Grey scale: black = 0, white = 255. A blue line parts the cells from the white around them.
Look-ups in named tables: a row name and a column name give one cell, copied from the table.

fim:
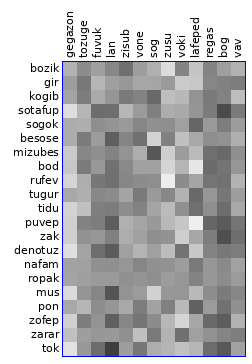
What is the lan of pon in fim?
150
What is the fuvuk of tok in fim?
108
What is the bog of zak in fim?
79
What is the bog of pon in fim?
113
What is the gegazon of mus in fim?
219
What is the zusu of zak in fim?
146
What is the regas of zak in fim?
125
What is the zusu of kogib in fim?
190
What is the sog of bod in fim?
161
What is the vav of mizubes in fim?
143
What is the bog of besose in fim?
146
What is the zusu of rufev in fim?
237

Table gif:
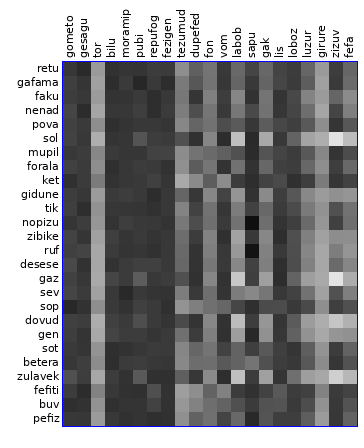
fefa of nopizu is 111
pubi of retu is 52
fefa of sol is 188
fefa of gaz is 172
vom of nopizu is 58
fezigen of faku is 56
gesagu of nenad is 44
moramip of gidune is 61
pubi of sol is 84
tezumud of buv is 151
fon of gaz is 134
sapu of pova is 55
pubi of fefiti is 48
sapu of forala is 50

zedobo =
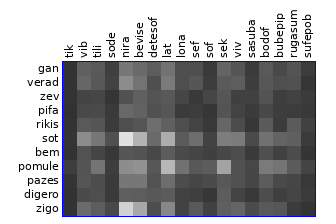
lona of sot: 91
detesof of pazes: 82
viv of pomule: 81
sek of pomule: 163
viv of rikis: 76
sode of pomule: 61
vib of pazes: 85
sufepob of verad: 54
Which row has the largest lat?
pomule

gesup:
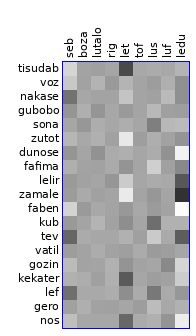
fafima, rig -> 170
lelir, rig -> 150
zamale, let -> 234
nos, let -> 103
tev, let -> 177
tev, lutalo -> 167
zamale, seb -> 156
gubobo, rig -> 167
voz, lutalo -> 179
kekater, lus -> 158
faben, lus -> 155
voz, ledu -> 144

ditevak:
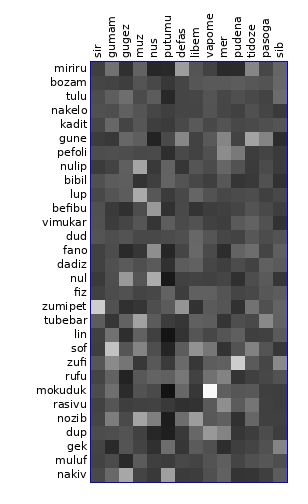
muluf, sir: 66
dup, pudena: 54
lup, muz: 170
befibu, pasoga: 73
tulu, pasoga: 67
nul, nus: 172
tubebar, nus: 91

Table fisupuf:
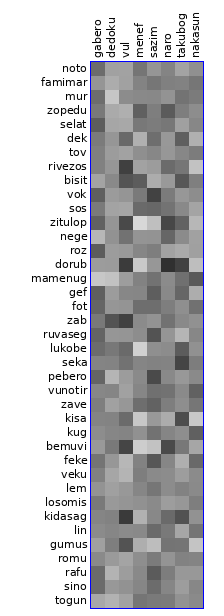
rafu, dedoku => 179
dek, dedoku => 150
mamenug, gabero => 199
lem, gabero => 147
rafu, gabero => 107
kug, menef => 145
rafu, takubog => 152

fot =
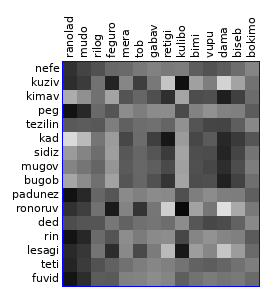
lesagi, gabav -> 123
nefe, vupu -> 82
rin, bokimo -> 91
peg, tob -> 125
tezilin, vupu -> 69
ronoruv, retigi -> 206
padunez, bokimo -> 95
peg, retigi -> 140
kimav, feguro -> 163
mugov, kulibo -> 160
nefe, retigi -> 122
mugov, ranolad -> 132
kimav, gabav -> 79
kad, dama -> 40
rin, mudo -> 39
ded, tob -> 112
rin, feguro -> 84
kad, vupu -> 91
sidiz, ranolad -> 155

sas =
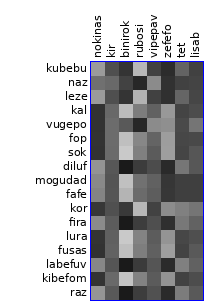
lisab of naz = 68
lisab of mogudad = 63
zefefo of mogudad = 54
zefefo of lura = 148
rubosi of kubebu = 184
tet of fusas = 67

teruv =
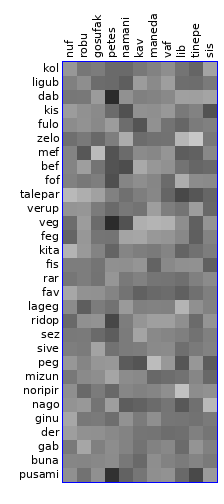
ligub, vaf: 158
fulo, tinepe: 123
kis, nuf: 156
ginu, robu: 120
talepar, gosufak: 161
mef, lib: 93
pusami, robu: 114
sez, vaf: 133
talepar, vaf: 101
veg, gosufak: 107

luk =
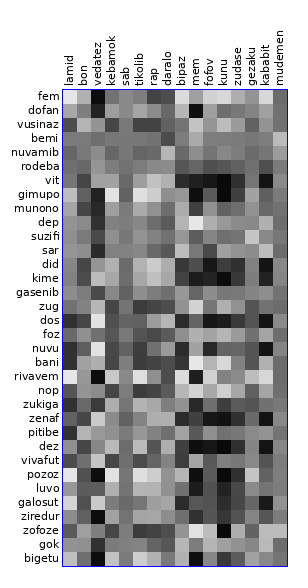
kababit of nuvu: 20
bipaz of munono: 172
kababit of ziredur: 86
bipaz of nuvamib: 105
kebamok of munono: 159
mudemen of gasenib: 115
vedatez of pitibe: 153
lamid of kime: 129

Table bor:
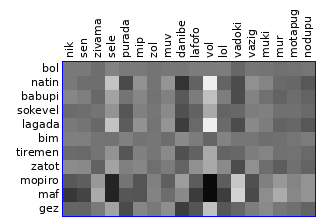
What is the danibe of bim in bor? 137
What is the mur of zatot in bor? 93
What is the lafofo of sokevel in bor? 98
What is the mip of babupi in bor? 134
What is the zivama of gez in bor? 122
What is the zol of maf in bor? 131
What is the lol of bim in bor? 131
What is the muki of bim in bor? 110
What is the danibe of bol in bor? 118
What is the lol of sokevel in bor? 100
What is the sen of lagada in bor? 116
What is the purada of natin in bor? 74
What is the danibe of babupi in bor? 89
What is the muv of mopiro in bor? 95
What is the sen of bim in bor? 126
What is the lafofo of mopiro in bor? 92
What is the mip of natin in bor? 146
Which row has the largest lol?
zatot

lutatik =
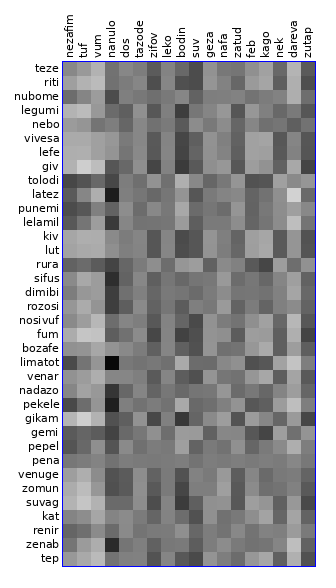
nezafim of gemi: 90
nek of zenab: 133
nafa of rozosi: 154
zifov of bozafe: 96
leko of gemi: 110
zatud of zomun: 89
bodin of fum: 66
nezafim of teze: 136
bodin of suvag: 60
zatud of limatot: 144
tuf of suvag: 197
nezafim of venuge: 158
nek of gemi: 158
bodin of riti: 80
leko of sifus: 118
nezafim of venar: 146

